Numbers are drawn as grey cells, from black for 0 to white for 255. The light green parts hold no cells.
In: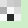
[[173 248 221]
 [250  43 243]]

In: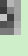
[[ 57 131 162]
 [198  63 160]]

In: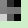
[[128 120 118]
 [208  91   4]]

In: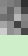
[[140  99 148]
 [113 105 182]]

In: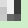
[[197 240  58]
 [201 105  89]]

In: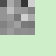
[[148 191 153]
 [148 154 120]]
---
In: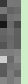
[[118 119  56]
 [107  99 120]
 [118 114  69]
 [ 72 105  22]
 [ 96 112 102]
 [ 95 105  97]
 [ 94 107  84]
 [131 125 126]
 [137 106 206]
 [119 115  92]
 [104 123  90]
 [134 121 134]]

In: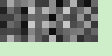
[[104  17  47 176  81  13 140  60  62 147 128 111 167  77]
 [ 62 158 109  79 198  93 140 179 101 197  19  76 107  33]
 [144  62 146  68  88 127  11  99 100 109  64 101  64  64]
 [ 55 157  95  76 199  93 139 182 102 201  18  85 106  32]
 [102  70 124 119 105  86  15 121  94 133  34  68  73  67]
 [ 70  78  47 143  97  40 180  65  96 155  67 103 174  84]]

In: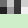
[[206  57 199 109]
 [241  53 156  32]]

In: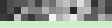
[[ 71 115  51 167 221 160 192 175 112 135  66 118  87  87  77  49]
 [ 63 111  91 189 181  37 162 150 139 178 126 127 166  45  81  49]
 [143 176  94  98 173 234 204 175 243 104  96  56  89 192  50  60]]

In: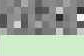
[[122 136 161 129 138 134 100 138 168 116 141 132]
 [ 52 135 133 198 141  88  80 134 124 150 127 134]
 [240 136 121  45 135 142 109 142  96 145 141  83]
 [ 86 141 131 118 141 118 162 137  89 209 141  85]
 [201 129 113 201 123 120  97 128 121 121 134 173]]

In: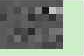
[[ 85  90  86  88  90  89  97  89  85]
 [159 194  26 129  80 104  72  90  81]
 [ 92  51  79  74  45  94  90  94  62]
 [ 83  87  87  83  93  96  81  89  90]
 [116 115  82  97  41  74  64  97  88]
 [ 62 105  88 108  97  67 114  78  91]
 [ 82  71  70  86  94  86  84  84  92]]
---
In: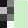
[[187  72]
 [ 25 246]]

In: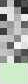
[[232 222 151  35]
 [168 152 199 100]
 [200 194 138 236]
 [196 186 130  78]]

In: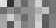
[[110 140 118 144 146 173 193 114]
 [166  89 186 129 142 210  91 127]]

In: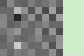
[[104 106 185 144  84 148  76 159  76]
 [137  97 108 126 104 115 132 104 106]
 [ 97 126 108 104 115 132 104 106 144]
 [126 104 125 115 132 104 106 144  84]]

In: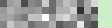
[[153 179 159 152 149 158 118 109 178 177 207  48 167  79]
 [132 197 164 173 111 134 139 174  92 116 122 232 101  78]]

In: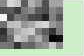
[[ 80  92  62 121 140  89  78 134 116]
 [112 189 194 149 169 202 214 151 130]
 [ 68 105 201 183 136 171 118   2  15]]
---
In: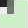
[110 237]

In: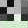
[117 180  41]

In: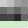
[149 102  70]

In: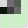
[87 61]

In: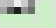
[137 145]

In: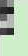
[148  41]

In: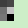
[ 70 113]

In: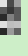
[159  55  42]
